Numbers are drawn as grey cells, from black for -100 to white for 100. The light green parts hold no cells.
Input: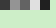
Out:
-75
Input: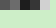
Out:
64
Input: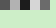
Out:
-16
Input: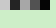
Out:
-96
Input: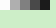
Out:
-79
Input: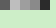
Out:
-66
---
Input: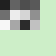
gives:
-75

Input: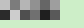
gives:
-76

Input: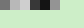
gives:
-84

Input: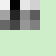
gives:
-98

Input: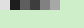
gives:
-77

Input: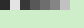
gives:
-66

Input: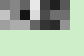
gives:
-85
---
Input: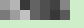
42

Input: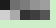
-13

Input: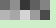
12

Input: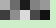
-15

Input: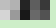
40

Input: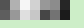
39
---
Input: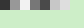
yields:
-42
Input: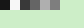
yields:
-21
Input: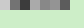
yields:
7
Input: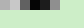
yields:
-96
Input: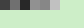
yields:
14
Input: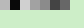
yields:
9
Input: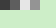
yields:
-26
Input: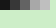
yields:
-22
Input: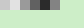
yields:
-24
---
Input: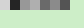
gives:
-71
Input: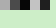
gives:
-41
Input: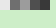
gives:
-13
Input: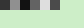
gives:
13
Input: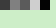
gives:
0
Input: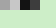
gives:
56
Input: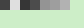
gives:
75
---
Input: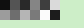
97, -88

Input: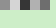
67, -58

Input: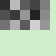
63, -73

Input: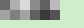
71, -55

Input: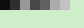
52, -89

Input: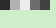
85, -67

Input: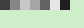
81, -76
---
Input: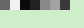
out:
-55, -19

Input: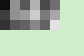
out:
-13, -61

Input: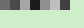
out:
-50, -15

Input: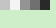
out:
-68, 53

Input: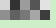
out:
77, 12

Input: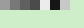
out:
57, 22

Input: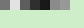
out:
19, -9

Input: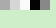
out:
7, 34

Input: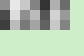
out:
-15, -51

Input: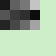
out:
54, -72
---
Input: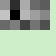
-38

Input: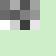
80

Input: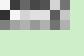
38

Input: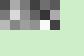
-50

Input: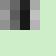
41

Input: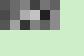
9

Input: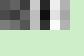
40
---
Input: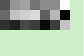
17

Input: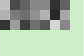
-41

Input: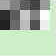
2

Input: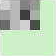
44

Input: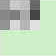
58

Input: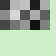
43

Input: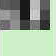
-36
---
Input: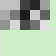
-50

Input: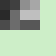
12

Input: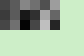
5

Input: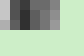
-54

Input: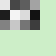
-26

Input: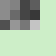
-46

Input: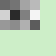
29

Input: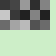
20

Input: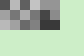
-25
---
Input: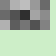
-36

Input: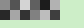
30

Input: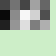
9

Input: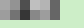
-10

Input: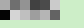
67

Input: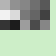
71

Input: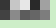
8
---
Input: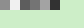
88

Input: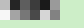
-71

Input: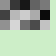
-57

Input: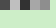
50

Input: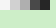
64

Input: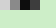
8

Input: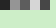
17
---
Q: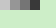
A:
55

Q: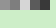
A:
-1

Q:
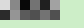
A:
-29

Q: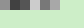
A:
-33

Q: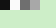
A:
-87

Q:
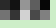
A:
-59
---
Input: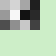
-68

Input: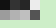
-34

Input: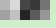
18

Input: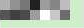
-15

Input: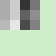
11

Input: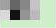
45

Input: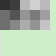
25
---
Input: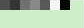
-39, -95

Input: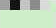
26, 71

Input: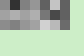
10, -16

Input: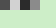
-39, 9

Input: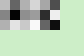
49, -89

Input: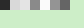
-67, -21
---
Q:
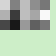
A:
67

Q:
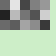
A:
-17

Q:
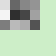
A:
74

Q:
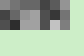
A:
8

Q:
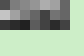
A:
-38

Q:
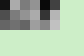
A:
-85

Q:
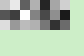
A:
55

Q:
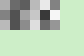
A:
37
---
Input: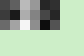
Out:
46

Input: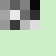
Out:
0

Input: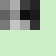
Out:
-52

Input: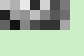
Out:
83

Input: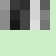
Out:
-63

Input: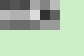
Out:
-43
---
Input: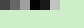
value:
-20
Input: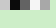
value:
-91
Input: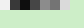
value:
-55
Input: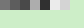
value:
-27
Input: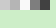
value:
42
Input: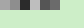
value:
11
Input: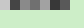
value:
-46
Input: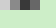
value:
8
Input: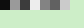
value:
21
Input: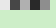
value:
-44
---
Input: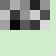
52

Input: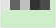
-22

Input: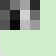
28

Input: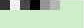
16

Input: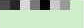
21

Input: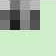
28

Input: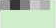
20

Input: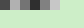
1

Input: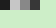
-57

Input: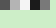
-5
